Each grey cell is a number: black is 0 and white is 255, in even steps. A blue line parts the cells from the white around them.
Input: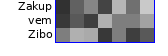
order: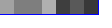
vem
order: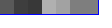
vem

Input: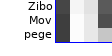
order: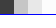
pege
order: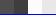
Mov
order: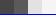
Zibo

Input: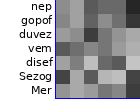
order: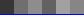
gopof
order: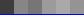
Mer

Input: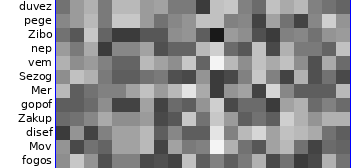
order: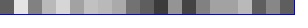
disef
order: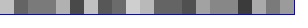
nep
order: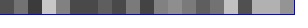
Sezog

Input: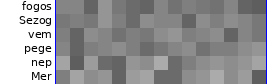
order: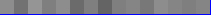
pege
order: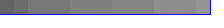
Sezog
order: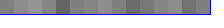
pege
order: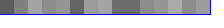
Mer
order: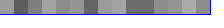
Mer
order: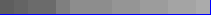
Mer
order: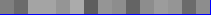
nep

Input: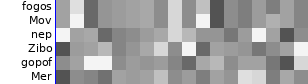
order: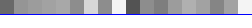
Mov
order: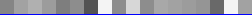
Mov
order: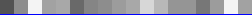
nep
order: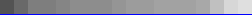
fogos
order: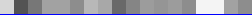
gopof
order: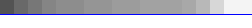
Zibo

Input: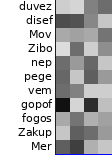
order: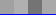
fogos
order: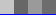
nep
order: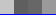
pege
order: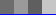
Zakup
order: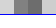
duvez

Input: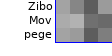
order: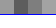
pege
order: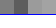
pege

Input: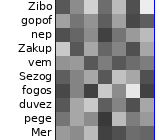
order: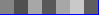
duvez
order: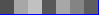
Sezog
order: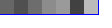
Mer
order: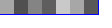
duvez
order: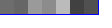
Mer
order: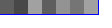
gopof
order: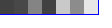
fogos

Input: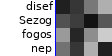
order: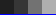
nep
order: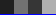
nep

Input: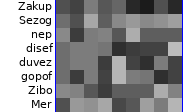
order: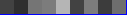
gopof
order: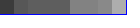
Zibo
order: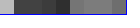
disef
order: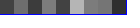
gopof

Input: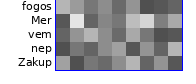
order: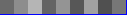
Zakup
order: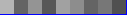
nep
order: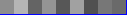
Zakup
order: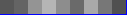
vem
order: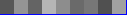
Zakup
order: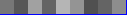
nep

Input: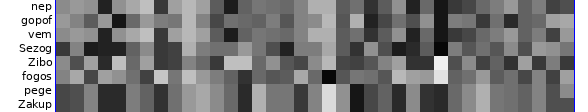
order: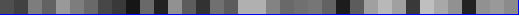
nep
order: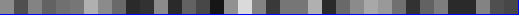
pege
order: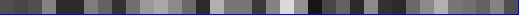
Zakup

